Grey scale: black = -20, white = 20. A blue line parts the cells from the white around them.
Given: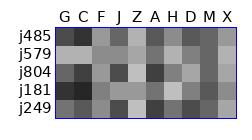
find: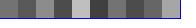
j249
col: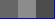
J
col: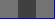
A
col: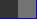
G
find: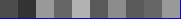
j485
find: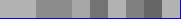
j579

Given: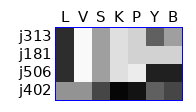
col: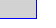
P
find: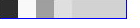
j181
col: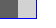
Y
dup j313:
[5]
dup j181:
[13]
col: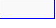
V

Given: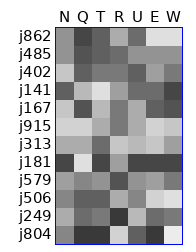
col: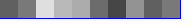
T
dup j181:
[-9]
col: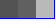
Q
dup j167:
[-7]
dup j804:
[-11]
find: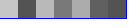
j167

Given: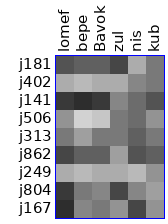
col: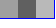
bepe
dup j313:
[-1]
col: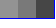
lomef
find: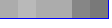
j402
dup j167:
[3]
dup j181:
[-5]
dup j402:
[7]

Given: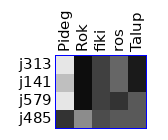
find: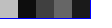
j141
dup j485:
[-6]
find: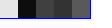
j579
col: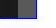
Talup

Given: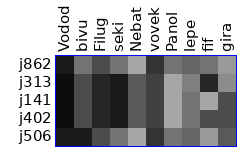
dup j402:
[-8]
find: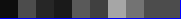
j402
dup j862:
[-2]
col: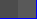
gira

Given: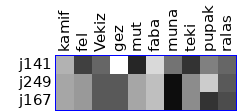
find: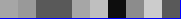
j249
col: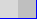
faba

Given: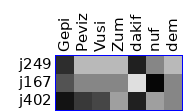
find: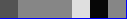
j167
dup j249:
[9]
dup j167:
[1]
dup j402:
[5]
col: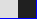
dakif
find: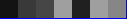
j402

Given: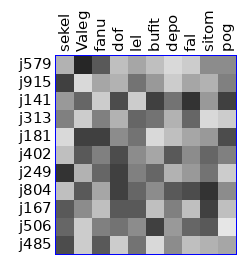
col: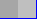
fanu
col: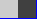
Valeg
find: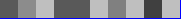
j167
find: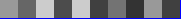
j141

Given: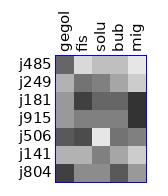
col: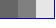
solu
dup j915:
[0]
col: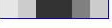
mig
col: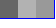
gegol
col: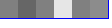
solu
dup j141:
[8]

